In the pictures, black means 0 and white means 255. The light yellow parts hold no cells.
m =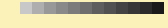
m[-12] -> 200
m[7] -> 81
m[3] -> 137
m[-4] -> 67

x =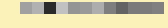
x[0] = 160
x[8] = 99
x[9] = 122
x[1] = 177

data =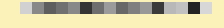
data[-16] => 209
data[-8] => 104
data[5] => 52
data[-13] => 112
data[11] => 58

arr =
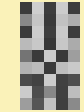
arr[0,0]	59
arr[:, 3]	[204, 193, 202, 199, 57, 189, 65, 64, 63]
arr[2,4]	60
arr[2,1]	205
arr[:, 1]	[206, 197, 205, 200, 58, 187, 66, 77, 86]
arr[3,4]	171
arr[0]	[59, 206, 61, 204, 61]
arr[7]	[203, 77, 136, 64, 189]
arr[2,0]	59
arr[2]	[59, 205, 62, 202, 60]

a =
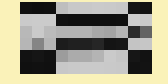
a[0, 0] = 16
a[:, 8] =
[199, 16, 181, 22, 197, 200]
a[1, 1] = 203
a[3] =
[182, 133, 182, 28, 32, 32, 38, 20, 22, 196, 198]
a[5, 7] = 201
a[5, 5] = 202
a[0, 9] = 21
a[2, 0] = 184
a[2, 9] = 42
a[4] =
[18, 21, 17, 156, 171, 171, 180, 202, 197, 22, 18]
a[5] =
[16, 17, 16, 199, 201, 202, 202, 201, 200, 18, 19]
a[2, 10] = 99
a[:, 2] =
[15, 203, 187, 182, 17, 16]

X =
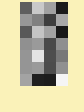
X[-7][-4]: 94
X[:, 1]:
[201, 128, 196, 154, 228, 154, 31]
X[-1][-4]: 163
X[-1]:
[163, 31, 28, 245]
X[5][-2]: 76
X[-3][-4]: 149
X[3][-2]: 73

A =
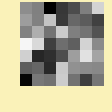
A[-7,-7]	141
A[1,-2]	92
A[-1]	[6, 120, 113, 204, 114, 62, 118]
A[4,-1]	164
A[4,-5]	47
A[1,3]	57
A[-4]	[246, 217, 63, 110, 95, 211, 138]
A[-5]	[130, 174, 115, 203, 127, 115, 83]
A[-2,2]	41
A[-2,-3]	145

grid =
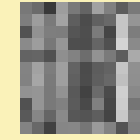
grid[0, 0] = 120
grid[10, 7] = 130
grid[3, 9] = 138
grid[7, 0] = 146
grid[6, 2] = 122
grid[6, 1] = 166
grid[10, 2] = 65
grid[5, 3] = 159
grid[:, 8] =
[92, 197, 197, 212, 93, 197, 191, 207, 204, 200, 83]
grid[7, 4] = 89
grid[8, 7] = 71
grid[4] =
[99, 101, 81, 143, 130, 109, 146, 122, 93, 170]
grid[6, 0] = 130
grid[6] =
[130, 166, 122, 159, 96, 76, 95, 104, 191, 143]
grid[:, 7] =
[128, 105, 69, 80, 122, 99, 104, 75, 71, 68, 130]
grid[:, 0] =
[120, 126, 82, 138, 99, 131, 130, 146, 81, 89, 131]
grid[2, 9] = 125
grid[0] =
[120, 107, 57, 157, 121, 100, 162, 128, 92, 121]
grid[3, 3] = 150
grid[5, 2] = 125
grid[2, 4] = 85
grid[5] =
[131, 162, 125, 159, 99, 75, 93, 99, 197, 144]
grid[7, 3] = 146
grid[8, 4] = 91
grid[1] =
[126, 157, 122, 163, 94, 76, 97, 105, 197, 149]

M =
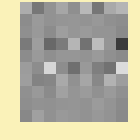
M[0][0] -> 172
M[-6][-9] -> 140
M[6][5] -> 166
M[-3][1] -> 153
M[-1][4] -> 150
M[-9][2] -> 146
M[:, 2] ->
[146, 146, 140, 104, 143, 214, 134, 139, 145, 145]
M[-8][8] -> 138
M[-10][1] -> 119
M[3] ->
[122, 158, 104, 123, 181, 114, 189, 149, 59]
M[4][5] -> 147
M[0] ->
[172, 119, 146, 166, 143, 184, 118, 169, 181]
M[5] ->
[156, 141, 214, 141, 111, 153, 127, 114, 219]
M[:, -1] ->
[181, 141, 138, 59, 138, 219, 157, 144, 139, 137]
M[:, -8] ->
[119, 154, 153, 158, 154, 141, 131, 153, 146, 160]
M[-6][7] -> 144
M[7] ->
[144, 153, 139, 161, 149, 155, 145, 154, 144]
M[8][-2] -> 148
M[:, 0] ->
[172, 140, 143, 122, 140, 156, 158, 144, 142, 136]

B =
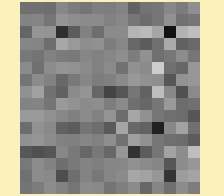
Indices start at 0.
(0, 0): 112
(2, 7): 138
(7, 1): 161
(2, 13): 178
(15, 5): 139
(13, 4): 121
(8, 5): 139
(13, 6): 127
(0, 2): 110
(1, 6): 139
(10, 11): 33
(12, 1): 79
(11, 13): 108
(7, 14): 138
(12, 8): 150
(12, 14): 190
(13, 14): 151
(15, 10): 103
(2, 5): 129
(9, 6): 129
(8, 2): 117
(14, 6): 120
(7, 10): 98
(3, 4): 153
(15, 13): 140
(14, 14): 164
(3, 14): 105
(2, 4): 92
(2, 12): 18
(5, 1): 112
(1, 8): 135
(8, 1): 132
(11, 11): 118
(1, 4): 142
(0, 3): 135
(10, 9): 104

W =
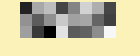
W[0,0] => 35
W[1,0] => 146
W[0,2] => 190
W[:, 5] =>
[210, 166, 98]
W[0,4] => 132
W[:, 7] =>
[70, 64, 247]
